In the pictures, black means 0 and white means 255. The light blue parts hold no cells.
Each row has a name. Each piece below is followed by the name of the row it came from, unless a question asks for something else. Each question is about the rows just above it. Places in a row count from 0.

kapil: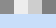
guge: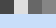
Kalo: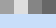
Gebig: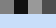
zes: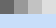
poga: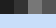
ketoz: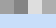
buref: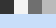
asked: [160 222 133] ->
Kalo
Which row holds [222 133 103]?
Kalo
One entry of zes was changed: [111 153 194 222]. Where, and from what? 0, [103]
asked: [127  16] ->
Gebig
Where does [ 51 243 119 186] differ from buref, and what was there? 2, [111]

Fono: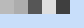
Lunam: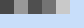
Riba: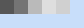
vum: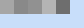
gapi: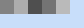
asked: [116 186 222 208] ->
Riba
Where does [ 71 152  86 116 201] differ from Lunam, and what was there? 2, [79]
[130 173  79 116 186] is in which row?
gapi
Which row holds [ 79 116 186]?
gapi
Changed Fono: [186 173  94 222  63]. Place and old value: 2, [86]

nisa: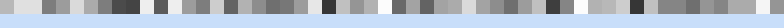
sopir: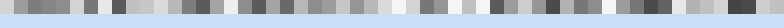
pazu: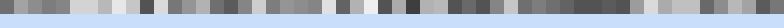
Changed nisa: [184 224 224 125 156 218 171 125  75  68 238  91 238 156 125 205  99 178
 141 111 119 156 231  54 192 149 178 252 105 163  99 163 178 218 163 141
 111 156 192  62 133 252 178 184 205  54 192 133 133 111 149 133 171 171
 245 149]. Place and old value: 32, [171]
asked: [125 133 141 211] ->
sopir
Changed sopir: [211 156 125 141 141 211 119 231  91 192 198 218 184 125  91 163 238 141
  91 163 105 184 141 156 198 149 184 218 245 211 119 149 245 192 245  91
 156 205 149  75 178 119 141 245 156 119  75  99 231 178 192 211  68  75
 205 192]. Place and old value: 3, [133]
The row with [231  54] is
nisa
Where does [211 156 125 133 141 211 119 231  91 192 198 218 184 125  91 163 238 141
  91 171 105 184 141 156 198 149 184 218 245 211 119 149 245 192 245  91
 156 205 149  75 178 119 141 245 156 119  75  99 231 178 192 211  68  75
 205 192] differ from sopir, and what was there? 19, [163]
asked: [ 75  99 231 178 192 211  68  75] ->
sopir
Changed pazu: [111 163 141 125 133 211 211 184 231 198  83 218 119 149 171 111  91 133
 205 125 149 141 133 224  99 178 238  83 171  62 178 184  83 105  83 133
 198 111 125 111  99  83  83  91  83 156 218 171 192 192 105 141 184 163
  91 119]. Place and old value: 14, [178]

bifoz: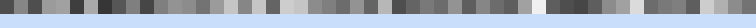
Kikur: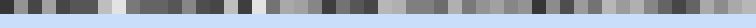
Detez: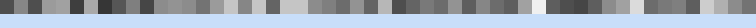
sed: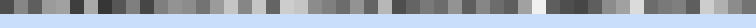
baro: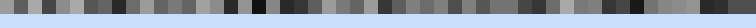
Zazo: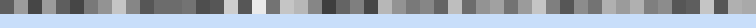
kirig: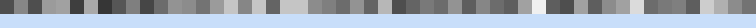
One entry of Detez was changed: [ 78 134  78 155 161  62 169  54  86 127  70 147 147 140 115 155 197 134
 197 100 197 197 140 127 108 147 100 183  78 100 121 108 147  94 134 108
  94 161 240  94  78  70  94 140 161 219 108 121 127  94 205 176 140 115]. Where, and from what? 11, [140]
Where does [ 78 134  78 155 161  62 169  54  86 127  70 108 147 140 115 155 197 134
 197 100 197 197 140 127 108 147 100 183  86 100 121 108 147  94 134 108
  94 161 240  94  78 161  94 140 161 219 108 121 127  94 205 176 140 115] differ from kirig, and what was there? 28, [78]
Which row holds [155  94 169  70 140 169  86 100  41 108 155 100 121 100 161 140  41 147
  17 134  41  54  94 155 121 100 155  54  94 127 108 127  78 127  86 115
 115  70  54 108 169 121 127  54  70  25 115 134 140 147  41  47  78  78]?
baro
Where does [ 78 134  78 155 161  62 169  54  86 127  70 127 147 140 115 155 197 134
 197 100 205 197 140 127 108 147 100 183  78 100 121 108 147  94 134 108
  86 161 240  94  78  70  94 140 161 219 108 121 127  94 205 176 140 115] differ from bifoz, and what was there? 36, [94]
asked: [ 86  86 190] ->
Kikur
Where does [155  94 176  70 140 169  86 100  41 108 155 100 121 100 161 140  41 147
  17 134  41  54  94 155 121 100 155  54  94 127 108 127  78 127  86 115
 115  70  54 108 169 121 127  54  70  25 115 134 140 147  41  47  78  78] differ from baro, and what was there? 2, [169]
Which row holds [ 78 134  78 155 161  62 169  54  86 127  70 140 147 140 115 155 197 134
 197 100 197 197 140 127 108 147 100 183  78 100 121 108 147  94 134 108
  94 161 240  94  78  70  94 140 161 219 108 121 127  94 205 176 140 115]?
Detez

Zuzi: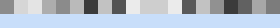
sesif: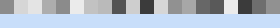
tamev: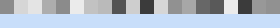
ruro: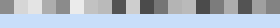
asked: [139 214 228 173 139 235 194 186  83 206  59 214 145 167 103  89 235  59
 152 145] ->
tamev
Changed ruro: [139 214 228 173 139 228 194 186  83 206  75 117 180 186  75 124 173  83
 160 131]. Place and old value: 5, [235]
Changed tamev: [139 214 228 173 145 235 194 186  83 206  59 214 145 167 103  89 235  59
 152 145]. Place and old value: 4, [139]
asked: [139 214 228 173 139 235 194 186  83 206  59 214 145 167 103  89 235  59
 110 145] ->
sesif
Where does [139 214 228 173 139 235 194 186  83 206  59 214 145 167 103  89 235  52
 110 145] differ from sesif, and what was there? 17, [59]

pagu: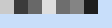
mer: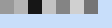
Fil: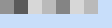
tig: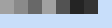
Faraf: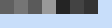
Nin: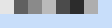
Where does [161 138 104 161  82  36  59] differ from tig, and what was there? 6, [51]
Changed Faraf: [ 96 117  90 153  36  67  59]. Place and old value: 6, [51]

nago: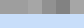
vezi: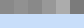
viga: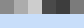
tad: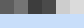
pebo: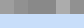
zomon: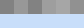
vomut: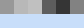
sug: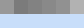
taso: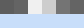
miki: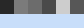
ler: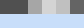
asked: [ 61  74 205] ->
tad
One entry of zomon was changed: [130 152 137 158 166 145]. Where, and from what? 2, [130]
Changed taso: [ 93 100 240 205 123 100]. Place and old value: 4, [116]
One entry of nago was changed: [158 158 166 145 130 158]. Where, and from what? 5, [166]
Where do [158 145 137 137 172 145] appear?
pebo

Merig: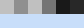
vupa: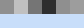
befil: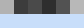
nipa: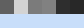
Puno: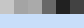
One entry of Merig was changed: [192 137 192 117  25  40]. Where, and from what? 1, [143]
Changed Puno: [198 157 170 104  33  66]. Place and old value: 1, [164]
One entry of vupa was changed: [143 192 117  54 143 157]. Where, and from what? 3, [46]
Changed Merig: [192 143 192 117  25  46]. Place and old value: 5, [40]
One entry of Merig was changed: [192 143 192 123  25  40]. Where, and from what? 3, [117]
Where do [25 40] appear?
Merig
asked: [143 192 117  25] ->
Merig

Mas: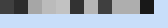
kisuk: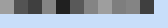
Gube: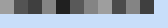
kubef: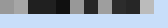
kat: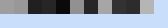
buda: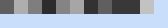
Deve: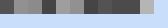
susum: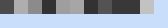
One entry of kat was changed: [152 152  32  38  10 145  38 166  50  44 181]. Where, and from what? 0, [158]
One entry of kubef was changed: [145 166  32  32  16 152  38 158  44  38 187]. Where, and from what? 0, [152]
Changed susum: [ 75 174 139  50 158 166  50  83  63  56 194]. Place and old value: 8, [56]
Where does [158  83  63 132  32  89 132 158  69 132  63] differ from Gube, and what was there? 8, [75]

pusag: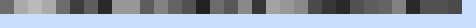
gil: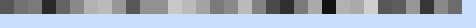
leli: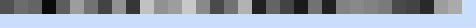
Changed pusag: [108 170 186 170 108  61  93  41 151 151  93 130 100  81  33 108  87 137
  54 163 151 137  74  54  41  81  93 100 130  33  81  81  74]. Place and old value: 29, [41]
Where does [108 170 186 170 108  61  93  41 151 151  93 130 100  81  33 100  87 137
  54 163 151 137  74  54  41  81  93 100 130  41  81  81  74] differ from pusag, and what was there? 15, [108]

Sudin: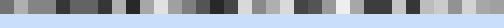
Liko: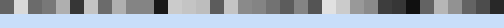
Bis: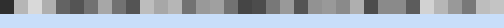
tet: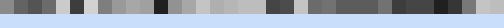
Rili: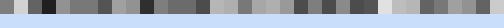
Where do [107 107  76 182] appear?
Rili
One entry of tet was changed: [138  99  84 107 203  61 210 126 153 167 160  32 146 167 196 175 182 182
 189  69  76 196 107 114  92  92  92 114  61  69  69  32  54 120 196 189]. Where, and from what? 17, [189]
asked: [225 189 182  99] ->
Rili
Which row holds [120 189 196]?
Bis
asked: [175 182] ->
tet
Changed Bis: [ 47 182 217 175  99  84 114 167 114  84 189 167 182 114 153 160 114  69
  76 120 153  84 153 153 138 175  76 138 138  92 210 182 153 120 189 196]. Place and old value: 22, [146]

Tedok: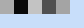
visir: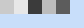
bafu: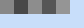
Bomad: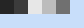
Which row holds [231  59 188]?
visir
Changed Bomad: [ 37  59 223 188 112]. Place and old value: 2, [231]
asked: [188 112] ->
Bomad

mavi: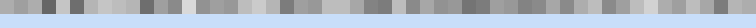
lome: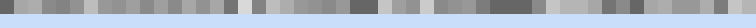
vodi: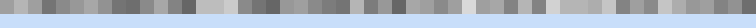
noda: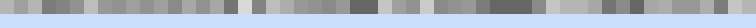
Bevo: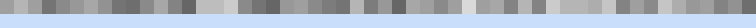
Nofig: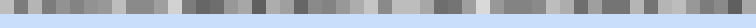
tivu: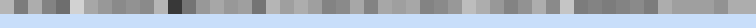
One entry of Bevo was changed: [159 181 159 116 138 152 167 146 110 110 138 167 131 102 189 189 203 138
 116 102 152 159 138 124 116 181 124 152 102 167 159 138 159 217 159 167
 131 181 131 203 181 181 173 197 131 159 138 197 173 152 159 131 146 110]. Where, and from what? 8, [116]
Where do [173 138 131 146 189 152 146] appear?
lome
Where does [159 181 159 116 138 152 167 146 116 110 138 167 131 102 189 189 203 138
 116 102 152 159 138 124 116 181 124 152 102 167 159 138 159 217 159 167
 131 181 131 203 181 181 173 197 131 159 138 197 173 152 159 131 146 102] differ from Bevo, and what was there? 53, [110]
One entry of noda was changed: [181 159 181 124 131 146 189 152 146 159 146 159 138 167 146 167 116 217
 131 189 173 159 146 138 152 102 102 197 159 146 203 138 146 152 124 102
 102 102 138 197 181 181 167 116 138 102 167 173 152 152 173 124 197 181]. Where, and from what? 21, [152]
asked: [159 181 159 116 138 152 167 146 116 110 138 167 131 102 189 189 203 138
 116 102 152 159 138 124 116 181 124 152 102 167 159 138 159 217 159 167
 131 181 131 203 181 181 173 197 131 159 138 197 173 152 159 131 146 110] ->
Bevo
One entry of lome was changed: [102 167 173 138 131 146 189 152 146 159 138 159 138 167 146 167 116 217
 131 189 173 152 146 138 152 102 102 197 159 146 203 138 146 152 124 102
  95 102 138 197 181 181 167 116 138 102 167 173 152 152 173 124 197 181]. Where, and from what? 36, [102]
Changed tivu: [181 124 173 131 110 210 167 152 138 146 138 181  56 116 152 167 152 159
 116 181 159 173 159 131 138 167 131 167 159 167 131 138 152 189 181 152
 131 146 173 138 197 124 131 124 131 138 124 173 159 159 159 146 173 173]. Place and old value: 34, [173]

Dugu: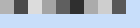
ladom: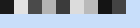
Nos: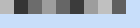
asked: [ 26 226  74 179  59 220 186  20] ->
ladom
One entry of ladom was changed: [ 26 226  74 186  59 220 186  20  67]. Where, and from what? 3, [179]
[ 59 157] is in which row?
Nos
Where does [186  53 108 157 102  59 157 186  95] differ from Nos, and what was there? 7, [192]
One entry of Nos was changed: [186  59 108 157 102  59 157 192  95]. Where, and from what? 1, [53]
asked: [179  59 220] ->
ladom

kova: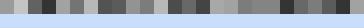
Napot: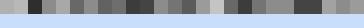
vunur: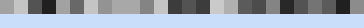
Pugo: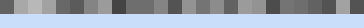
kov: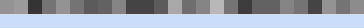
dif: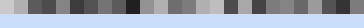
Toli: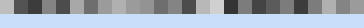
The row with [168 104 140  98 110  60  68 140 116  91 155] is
Napot
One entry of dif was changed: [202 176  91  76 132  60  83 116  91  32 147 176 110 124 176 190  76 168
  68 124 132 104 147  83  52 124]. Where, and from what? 22, [155]
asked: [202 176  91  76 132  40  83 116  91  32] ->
vunur
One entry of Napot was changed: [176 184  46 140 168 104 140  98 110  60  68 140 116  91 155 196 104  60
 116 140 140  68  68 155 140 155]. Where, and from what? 23, [162]
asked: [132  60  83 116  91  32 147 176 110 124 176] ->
dif

